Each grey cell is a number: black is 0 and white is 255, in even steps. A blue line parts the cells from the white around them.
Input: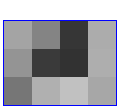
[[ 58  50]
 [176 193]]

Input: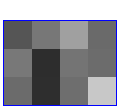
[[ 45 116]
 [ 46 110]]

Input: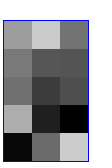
[[86 84]
 [60 78]]

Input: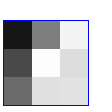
[[253 221]
 [224 226]]

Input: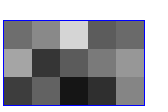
[[53 91]
 [98 21]]

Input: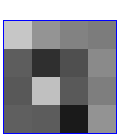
[[ 47  79]
 [192  89]]
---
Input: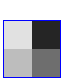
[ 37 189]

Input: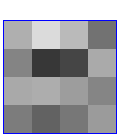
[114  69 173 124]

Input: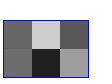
[88 32]

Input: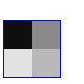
[138 226]

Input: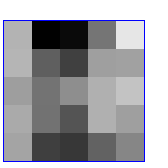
[230 159 142 114 164]

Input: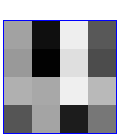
[ 88 223 168  85]

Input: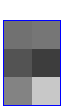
[118  83]
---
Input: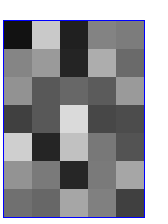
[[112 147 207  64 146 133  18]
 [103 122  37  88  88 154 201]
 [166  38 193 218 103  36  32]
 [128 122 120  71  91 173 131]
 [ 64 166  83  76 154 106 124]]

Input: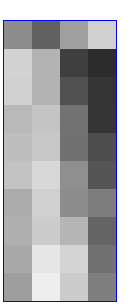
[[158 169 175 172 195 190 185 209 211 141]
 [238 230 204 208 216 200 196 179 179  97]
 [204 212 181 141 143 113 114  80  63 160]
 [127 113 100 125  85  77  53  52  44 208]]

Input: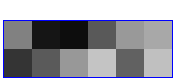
[[ 52 129]
 [ 90  21]
 [152  13]
 [196  89]
 [ 97 153]
 [192 168]]

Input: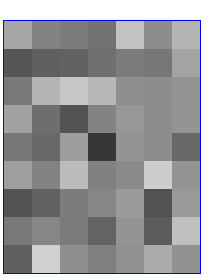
[[ 96 121  83 158 119 162 121  86 166]
 [208 135  97 130 104 110 180  95 130]
 [142 123 124 188 156  83 199  98 124]
 [128  99 134 129  55 131 183 111 114]
 [144 148 155 138 148 151 143 124 194]
 [171  92  82 205 141 141 141 119 141]
 [145 191 153 148 104 148 148 164 181]]

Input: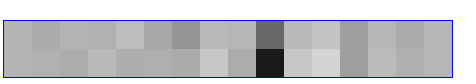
[[181 181]
 [177 171]
 [172 179]
 [186 177]
 [174 190]
 [175 168]
 [171 149]
 [199 185]
 [172 182]
 [ 25 104]
 [199 186]
 [212 195]
 [159 159]
 [187 182]
 [176 171]
 [182 182]]

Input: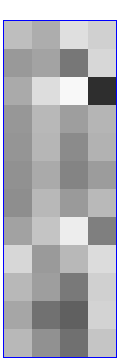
[[184 166 184 215 162 142 145 149 151 170 153 190]
 [145 113 158 154 196 184 170 182 184 221 163 173]
 [112  96 121 184 237 154 132 139 158 248 119 223]
 [197 211 208 220 127 185 156 178 181  46 215 208]]
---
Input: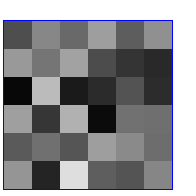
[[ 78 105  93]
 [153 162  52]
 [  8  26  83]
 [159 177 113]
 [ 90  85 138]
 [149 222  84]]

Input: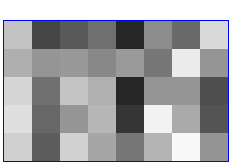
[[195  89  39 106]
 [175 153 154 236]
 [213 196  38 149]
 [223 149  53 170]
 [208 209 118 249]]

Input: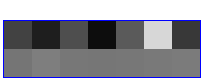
[[ 66  78  90  56]
 [117 119 119 123]]

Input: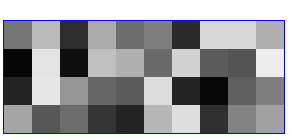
[[117  45 109  43 216]
 [  6  14 176 210  84]
 [ 36 150  91  36  94]
 [165 109  35 223 131]]

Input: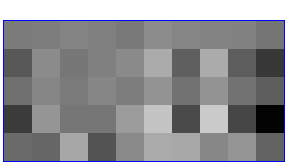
[[123 132 121 133 130]
 [ 88 119 138  95  93]
 [111 122 125 114 114]
 [ 59 118 155  74  70]
 [106 167 137 168 148]]

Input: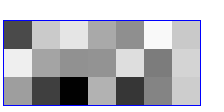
[[ 74 229 143 201]
 [239 145 222 212]
 [158   1  54 205]]

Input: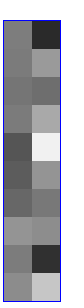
[[125]
 [123]
 [117]
 [123]
 [ 85]
 [ 92]
 [103]
 [148]
 [124]
 [140]]

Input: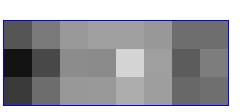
[[ 85 153 159 110]
 [ 19 140 212  92]
 [ 58 152 173 104]]
